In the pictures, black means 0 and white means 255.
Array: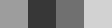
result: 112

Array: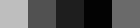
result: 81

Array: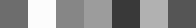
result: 156

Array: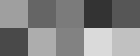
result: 173

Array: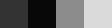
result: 51

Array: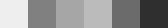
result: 166
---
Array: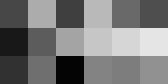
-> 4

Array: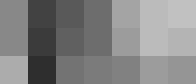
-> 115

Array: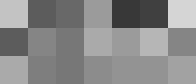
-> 119

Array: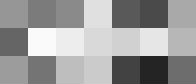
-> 190

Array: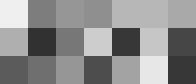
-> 150

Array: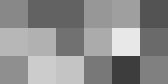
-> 196

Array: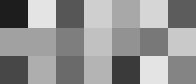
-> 106

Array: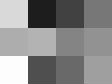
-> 105

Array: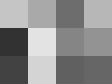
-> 96

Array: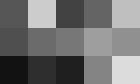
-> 31
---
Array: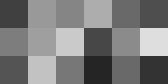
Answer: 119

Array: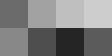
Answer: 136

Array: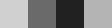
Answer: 208

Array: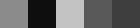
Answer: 14

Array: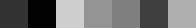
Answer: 148

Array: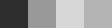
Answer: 46

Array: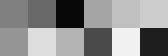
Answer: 180
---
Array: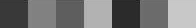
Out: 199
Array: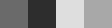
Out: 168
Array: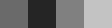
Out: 195
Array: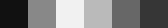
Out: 54
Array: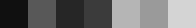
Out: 212
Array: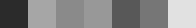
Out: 225
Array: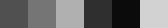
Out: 210
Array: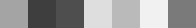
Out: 122
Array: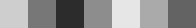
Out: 99
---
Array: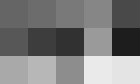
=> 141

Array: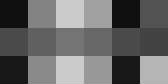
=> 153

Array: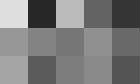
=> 125

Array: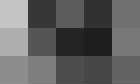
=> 77

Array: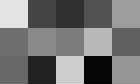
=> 205

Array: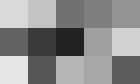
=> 181

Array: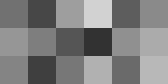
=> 177

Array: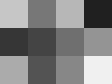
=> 83
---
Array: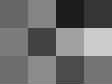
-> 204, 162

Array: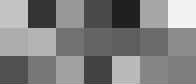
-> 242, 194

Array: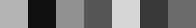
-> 214, 181

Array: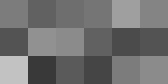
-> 194, 159

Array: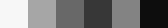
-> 247, 166

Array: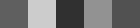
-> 204, 146

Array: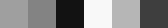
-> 248, 182

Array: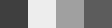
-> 237, 160

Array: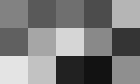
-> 228, 214

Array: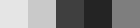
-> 229, 201
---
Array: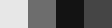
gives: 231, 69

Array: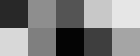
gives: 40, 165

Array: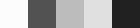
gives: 252, 33

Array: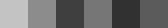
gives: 195, 91

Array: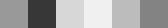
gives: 153, 131

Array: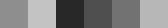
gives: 142, 183

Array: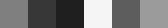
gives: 127, 155
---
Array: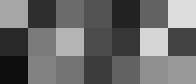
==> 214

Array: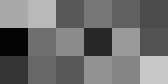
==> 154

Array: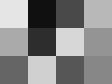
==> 215

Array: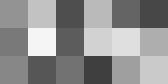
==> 223

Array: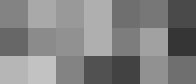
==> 161

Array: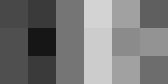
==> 139

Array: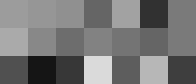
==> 101

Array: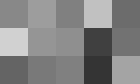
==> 64

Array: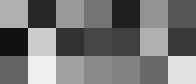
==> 175

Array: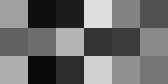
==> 60
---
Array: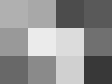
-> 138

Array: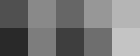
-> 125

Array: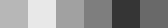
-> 232

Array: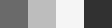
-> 189

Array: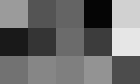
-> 134

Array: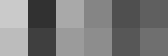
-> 63
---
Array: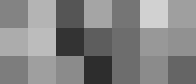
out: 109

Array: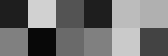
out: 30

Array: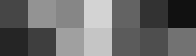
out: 99

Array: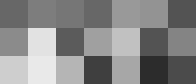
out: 193

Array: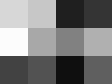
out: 168

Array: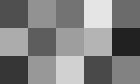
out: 158

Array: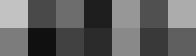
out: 151

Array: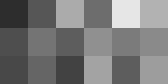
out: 144

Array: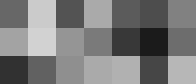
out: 56
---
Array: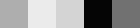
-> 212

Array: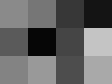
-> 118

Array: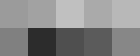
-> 192

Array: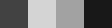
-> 212

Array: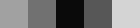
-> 10

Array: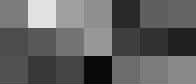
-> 41

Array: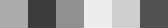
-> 237

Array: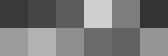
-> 207

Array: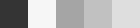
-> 165
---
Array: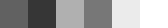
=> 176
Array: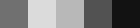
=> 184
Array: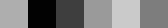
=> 62
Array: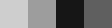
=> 22
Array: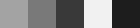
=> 57
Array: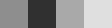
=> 169
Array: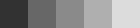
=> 138
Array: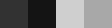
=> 207
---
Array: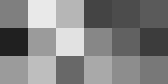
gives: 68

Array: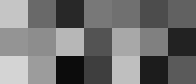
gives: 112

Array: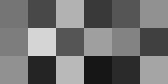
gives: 57

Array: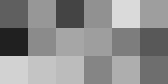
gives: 145

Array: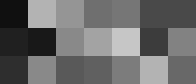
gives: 118

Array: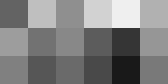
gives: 210

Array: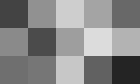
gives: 206

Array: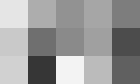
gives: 146
